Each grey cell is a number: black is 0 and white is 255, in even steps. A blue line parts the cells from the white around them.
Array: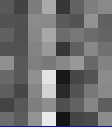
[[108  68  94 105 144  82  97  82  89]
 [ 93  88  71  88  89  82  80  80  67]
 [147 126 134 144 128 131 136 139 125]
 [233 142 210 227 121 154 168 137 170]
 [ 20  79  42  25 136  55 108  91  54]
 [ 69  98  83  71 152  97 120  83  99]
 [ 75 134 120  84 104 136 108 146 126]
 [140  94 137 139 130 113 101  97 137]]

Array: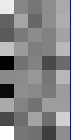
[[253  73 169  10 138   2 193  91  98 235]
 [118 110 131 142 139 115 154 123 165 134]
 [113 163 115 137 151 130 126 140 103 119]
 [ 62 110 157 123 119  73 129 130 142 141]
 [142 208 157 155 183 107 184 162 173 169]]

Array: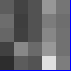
[[ 45  65 102 109  93]
 [ 92 136  64  62  67]
 [ 83 106  82  82  82]
 [224 152 135 124 151]
 [125 113 113 110 117]]

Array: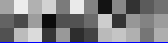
[[ 81  99 164]
 [188  74 237]
 [219 157 177]
 [ 54  11 210]
 [153  80 123]
 [ 45  82 234]
 [ 67 107 130]
 [186 205  19]
 [197  52 137]
 [176 151  50]
 [118 131  91]
 [174 156 112]]

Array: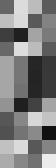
[[171 193  81  87 147 166 166 166 104  62 191 102]
 [135 218 116 135  31 113 118 118 221  32 218 220]
 [113  88 138 215  66  37  36  38 188 164  89 188]
 [236 132  16 195 164  57  57  56  91 122 131  91]]

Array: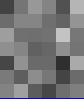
[[131 122  70 143 158 108  67]
 [160  94 146 133 112 133 117]
 [ 92 141 106  97 111 133 152]
 [ 71 119 106 103 114 111 132]
 [110  68  47 143 195 100  81]
 [127 107 170 116 119 148 181]]

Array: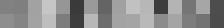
[[142 129]
 [133 127]
 [163 162]
 [190 198]
 [125 150]
 [ 61  58]
 [184 154]
 [109 100]
 [163 161]
 [165 193]
 [185 183]
 [140  61]
 [165 180]
 [125 117]
 [115 166]
 [ 76  77]]

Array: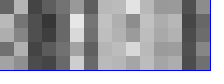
[[163 112 174 185 100]
 [143 176 133 117 181]
 [ 76  68  79  79  68]
 [ 69  91  62  54  94]
 [105 113 104 104 115]
 [206 163 217 231 153]
 [105  96 112 117  93]
 [186 181 190 193 184]
 [182 188 178 175 187]
 [165 216 155 141 227]
 [188 185 189 193 184]
 [165 155 169 173 153]
 [173 157 178 183 154]
 [ 76  80  76  70  80]
 [112 134 108 103 140]]
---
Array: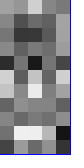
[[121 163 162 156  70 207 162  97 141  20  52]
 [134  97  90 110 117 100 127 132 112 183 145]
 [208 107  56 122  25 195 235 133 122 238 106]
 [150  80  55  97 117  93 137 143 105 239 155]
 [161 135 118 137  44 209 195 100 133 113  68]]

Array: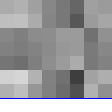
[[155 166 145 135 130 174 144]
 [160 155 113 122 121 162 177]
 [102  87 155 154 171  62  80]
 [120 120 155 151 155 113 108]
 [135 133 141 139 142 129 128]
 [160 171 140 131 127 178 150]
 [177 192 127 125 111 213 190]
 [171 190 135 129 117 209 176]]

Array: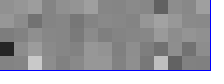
[[159 137 144 141 128]
 [136 138 148 114 129]
 [141 152 141 142  98]
 [ 97 162 154 113 191]
 [135 150 135 126 120]
 [138 132 134 142 143]
 [133 135 132 128 130]
 [134 137 127 147 151]
 [159 132 139 151 151]
 [148 119 122 130 137]
 [144 134 134 134 129]
 [132 132 135 138 141]
 [157 114 143 156 201]
 [150 140 130 141 133]
 [145 151 125  37 131]]

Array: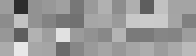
[[164 128 157 186]
 [164 165 132 169]
 [193 202 134 156]
 [ 94 203 122 173]
 [175 200 122 165]
 [141 154 180 152]
 [177 168 136 165]
 [154 166 146 154]
 [119 113 155 135]
 [160 116 225 107]
 [152 131 158 165]
 [146 146 178 167]
 [ 44 194  94 232]
 [157 140 151 172]]

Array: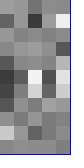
[[137 238 139  87 182 226 205 152 130 139 127]
 [141 155 129 143 132  81 101 161 123 122 140]
 [115  58 139 156 141 242 211 124 149  99 140]
 [151 150 131 150 136  94 127 144 123 151 142]
 [158  99 151 136  88  60  68  86 143 201 136]]

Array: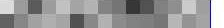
[[159 163]
 [203 147]
 [143 182]
 [129 118]
 [ 82 126]
 [ 55 129]
 [117 140]
 [131 177]
 [179 136]
 [164  81]
 [193 165]
 [156 175]
 [ 91 161]
 [155 134]
 [218  97]]
